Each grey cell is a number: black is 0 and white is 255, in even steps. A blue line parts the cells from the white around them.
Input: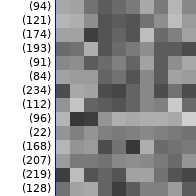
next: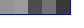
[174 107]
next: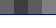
[128 155]
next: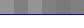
[136 128]
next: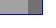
[84 70]
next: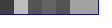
[114  84]
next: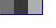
[107 114]
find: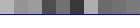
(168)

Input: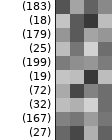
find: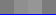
(199)
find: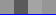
(179)
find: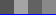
(183)
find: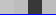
(19)

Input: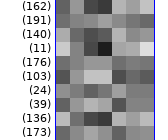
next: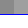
[138 118]
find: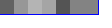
(39)

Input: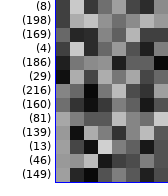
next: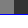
[133 187]
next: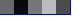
[ 51 159]
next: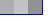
[111 139]

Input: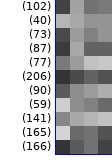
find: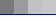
(77)
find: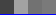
(102)
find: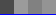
(73)

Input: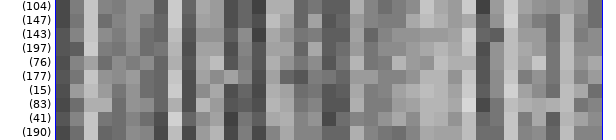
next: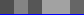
[168  94]
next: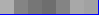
[162 189]

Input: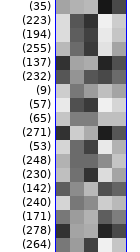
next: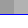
[ 94 126]
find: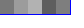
(171)

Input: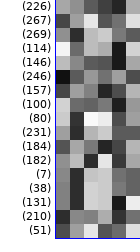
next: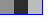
[203 121]
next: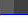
[ 37 173]
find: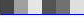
(267)
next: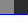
[196 203]
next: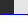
[ 57 167]
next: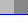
[91 84]

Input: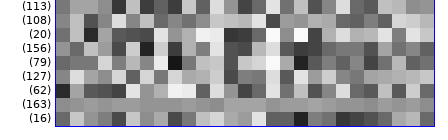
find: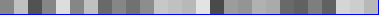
(108)
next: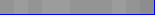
[164 164]
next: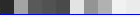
[55 61]
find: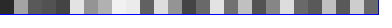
(62)
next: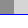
[ 97 213]

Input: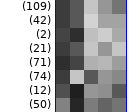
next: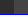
[176 183]
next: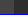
[191 205]
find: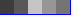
(109)
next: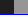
[143  88]

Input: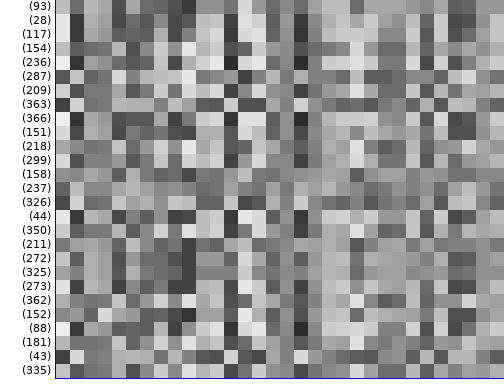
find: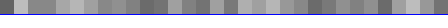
(237)
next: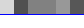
[121 196]
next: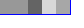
[100 144]
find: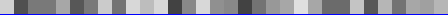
(209)
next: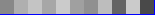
[ 80 144]
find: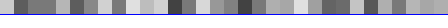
(350)
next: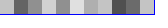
[160 129]

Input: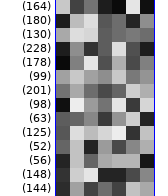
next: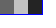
[155  74]
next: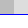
[ 87 109]
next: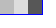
[109  36]
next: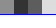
[80 29]
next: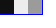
[115 229]
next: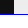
[155 115]
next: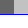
[ 36 155]

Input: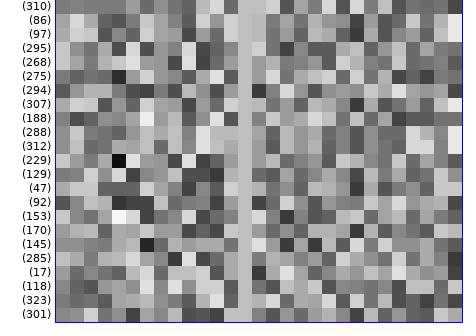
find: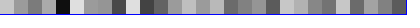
(229)
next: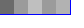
[123 129]
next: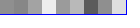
[ 85 191]
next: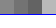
[215 107]
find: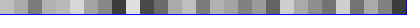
(285)
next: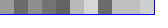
[ 85 163]
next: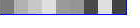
[107 155]

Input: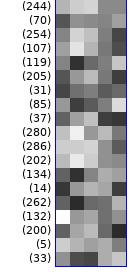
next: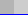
[211 138]
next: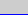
[211 145]
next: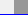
[186 120]
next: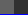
[132 173]
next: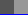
[186 120]

